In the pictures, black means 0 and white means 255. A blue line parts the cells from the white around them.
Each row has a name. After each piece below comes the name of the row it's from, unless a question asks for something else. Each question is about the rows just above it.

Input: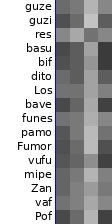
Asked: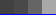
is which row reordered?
bave
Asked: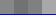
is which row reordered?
vaf

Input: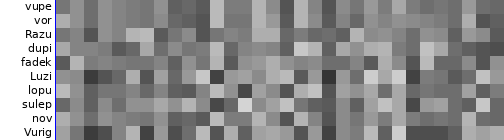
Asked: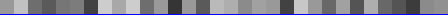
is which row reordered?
Luzi
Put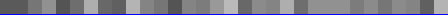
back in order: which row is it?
vor
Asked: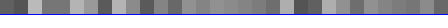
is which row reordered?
vor
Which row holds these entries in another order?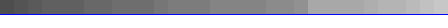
dupi
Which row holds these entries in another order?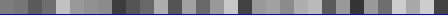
Luzi

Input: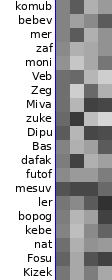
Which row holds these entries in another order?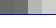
Veb
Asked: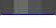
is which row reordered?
mesuv
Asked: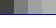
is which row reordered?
dafak
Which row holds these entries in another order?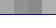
zaf
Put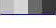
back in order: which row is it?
zuke
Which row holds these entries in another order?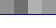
nat

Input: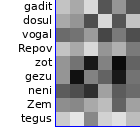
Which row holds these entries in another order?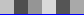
dosul
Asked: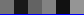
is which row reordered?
gezu
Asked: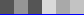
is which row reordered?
gadit
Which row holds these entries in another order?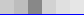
tegus
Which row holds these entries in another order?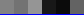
zot

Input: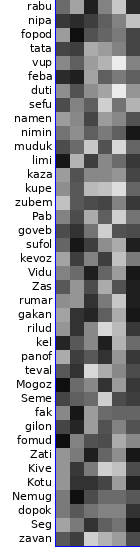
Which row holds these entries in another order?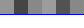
kaza
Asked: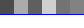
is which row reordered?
Pab

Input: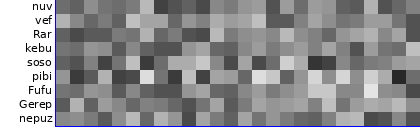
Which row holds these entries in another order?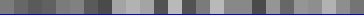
Rar
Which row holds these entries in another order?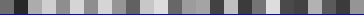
pibi
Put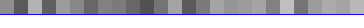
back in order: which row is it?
Gerep

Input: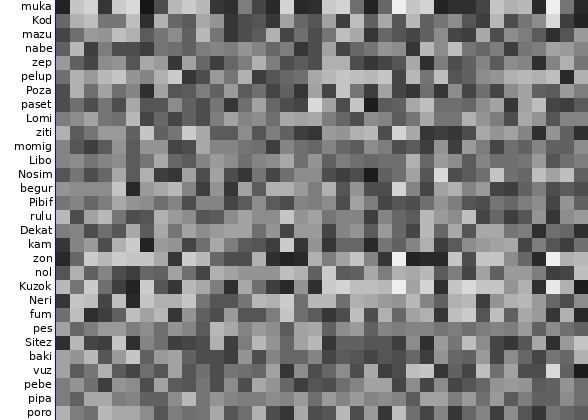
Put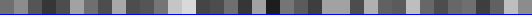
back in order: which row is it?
Nosim
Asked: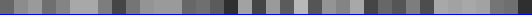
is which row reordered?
Dekat
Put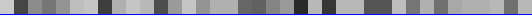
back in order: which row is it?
Neri
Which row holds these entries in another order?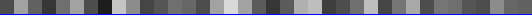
vuz
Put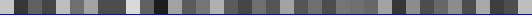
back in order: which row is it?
vuz
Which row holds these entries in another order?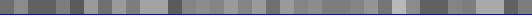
pipa

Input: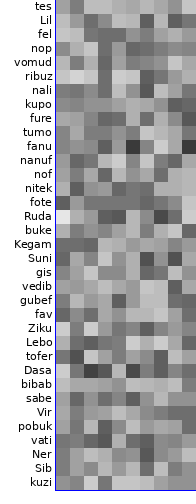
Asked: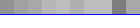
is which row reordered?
bibab
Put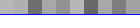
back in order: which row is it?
nof
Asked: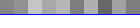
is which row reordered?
vomud

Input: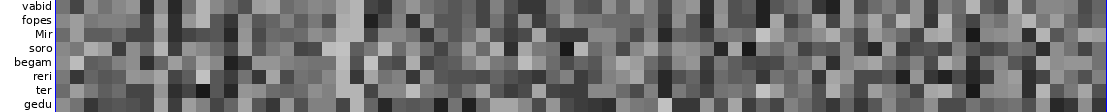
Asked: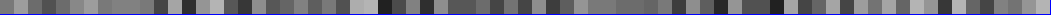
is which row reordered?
fopes
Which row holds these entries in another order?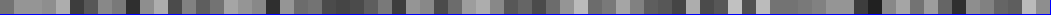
begam
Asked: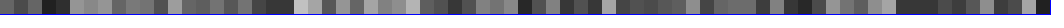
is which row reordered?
reri
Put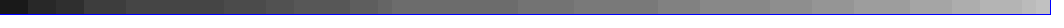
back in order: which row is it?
ter

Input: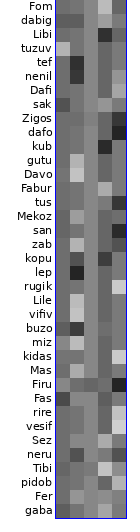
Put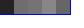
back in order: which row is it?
dafo
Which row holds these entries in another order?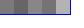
tuzuv
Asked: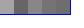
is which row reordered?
Dafi
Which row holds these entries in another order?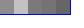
Tibi
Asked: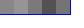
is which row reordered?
sak
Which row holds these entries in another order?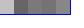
Davo

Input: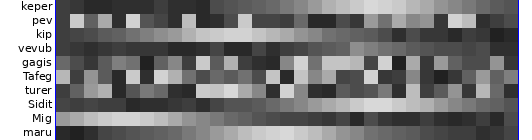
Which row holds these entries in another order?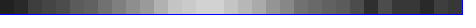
kip
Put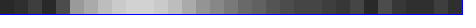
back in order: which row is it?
Mig
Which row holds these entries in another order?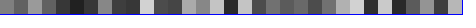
Tafeg
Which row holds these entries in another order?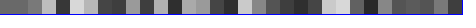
Sidit
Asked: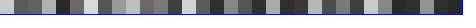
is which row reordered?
keper
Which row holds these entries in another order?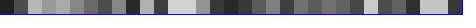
Tafeg
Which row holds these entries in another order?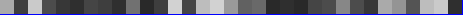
pev

